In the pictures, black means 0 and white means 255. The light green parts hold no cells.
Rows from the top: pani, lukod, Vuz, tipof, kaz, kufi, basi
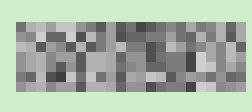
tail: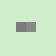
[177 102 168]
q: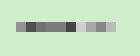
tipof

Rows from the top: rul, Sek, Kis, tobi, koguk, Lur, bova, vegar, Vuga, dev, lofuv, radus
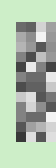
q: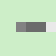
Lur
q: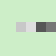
vegar
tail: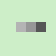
[142]
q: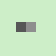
Kis

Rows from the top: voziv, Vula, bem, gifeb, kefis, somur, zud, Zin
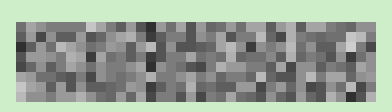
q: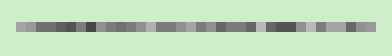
somur
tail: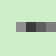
[112 176 103 112  94  94 153 153  72 124 153 103 144  72  84 144 112 185
  72 124]
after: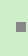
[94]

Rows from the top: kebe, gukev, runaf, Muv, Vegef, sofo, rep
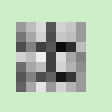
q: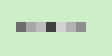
Vegef
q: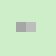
Vegef
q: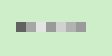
rep
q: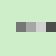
gukev

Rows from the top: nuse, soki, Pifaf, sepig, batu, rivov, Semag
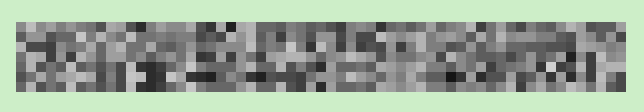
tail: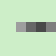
[103  93 138 179 158  82  93  93 158]
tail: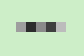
[126  73]
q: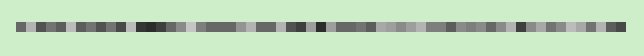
Semag
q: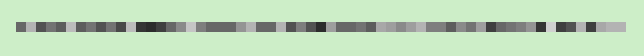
batu

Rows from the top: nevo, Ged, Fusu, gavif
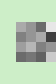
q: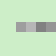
Fusu
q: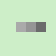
nevo
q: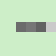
gavif
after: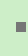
[98]

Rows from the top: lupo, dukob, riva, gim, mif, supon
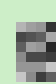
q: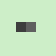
supon
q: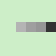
lupo
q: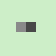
gim
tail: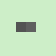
[168]
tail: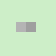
[150  51]
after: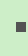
[95]
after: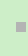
[159]

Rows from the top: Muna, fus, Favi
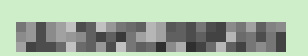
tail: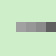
[ 67  96  57 118 161 182 161  96  96  77  96  67  67 182 107 118  77 118
  67]
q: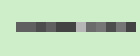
fus
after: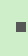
[96]
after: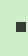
[118]
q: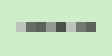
Favi
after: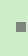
[139]
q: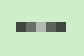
Favi

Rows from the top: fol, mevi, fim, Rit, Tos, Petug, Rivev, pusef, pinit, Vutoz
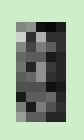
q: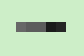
Rit
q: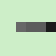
Rit
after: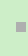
[48]
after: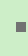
[37]
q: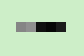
fol

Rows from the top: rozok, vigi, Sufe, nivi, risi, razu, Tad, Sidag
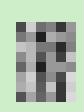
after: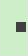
[196]
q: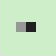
vigi
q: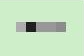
risi

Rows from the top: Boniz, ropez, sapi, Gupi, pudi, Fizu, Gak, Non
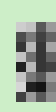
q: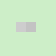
Boniz
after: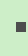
[121]
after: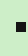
[121]
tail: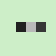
[65]
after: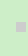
[195]
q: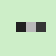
pudi

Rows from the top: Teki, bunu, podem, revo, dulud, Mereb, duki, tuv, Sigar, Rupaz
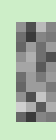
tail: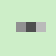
[133]
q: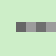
podem
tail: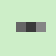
[121]
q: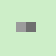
podem
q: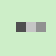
tuv
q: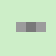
Mereb

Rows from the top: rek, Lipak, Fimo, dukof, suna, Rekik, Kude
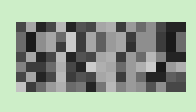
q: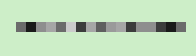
Lipak
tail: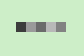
[36 36]
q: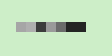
Rekik
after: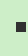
[142]

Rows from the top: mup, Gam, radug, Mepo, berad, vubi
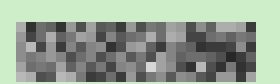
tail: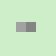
[ 98 110 110  98  79  39  59  98]
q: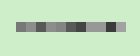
vubi
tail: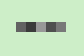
[110 162 152  79 141  98 173 173 162  59]

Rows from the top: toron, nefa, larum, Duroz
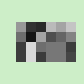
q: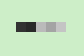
toron
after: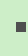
[101]
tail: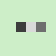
[119 119  60]
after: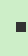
[41]

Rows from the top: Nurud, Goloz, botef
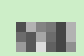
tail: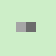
[ 70 178]
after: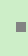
[119]

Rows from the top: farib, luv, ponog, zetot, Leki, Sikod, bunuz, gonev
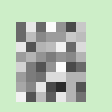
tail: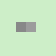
[156 200 188]
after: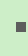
[231]
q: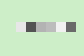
ponog
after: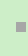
[136]
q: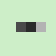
bunuz
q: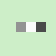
Leki

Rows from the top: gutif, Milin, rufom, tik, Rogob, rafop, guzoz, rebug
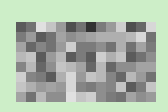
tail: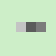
[196]
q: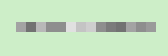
rebug
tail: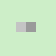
[ 79 114  50 123 154 206  79 103 215]
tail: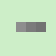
[163 142 154]

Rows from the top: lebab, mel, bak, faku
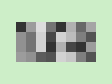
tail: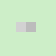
[127  83]
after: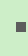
[83]
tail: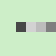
[83]
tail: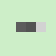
[198 127  83]
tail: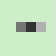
[104 165]

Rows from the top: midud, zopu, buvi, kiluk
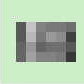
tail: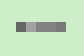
[56]
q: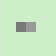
zopu
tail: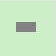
[121  56]

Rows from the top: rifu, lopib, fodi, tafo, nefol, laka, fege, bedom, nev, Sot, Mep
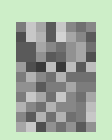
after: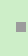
[79]
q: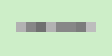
nev
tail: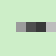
[ 57 189  90 189]
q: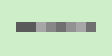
fodi
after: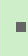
[145]

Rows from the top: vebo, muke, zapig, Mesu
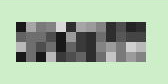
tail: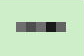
[ 58  46 131 155 122 207 185]
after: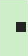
[46]
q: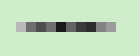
zapig
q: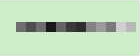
zapig
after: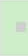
[185]

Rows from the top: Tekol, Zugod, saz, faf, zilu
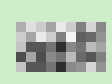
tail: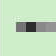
[213 147]
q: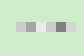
Tekol
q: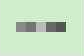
faf

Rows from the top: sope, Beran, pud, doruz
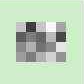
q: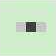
sope
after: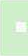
[165]
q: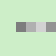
doruz

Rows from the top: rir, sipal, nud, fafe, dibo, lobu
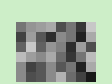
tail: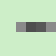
[178 108  66  24]
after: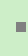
[45]

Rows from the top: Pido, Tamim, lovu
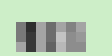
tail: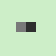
[164 109 164 130 164]
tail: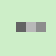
[141]
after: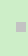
[141]
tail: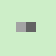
[184 141 141]
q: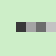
Tamim

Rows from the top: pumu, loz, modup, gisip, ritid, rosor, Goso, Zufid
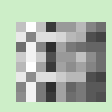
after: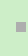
[79]
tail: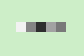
[110 101 101]

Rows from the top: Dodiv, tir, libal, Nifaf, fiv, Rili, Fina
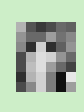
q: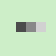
Fina
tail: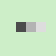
[209 148 105]
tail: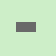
[157 114 136]
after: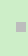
[221]
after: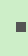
[57]
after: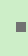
[136]

